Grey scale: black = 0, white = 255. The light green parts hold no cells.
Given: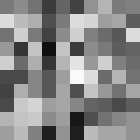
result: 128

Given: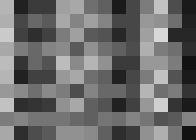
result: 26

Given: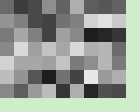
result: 99

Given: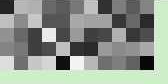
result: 132

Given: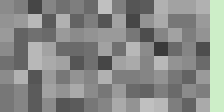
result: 177

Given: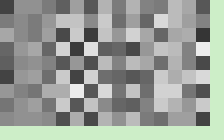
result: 87

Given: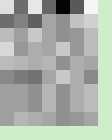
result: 245
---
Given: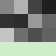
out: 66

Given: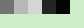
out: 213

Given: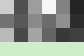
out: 157

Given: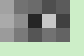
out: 107

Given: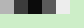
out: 11

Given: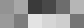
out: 58

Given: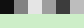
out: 229

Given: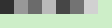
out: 107
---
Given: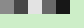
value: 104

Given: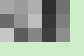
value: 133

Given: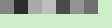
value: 133

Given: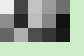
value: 110

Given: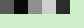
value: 89

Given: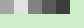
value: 130

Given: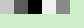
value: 137
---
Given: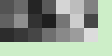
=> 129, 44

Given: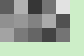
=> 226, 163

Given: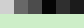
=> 27, 208

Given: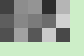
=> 181, 80

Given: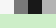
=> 179, 246

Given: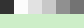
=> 115, 50
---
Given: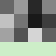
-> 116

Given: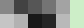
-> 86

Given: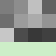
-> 156

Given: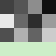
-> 105

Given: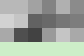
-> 105

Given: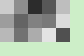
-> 129

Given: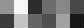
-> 109

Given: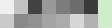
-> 123

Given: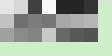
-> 167

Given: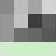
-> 194
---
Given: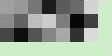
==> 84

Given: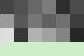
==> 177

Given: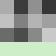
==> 137

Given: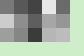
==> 59

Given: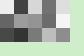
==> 122

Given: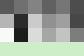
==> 219
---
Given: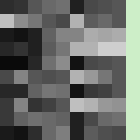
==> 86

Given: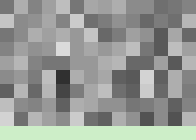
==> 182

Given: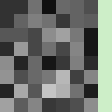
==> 93

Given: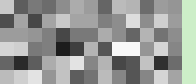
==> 156

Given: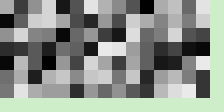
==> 206

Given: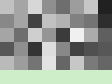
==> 46

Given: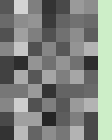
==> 106

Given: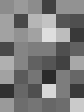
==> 79
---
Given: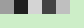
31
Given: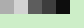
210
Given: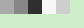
135
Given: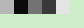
11
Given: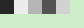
236
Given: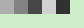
131
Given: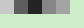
94
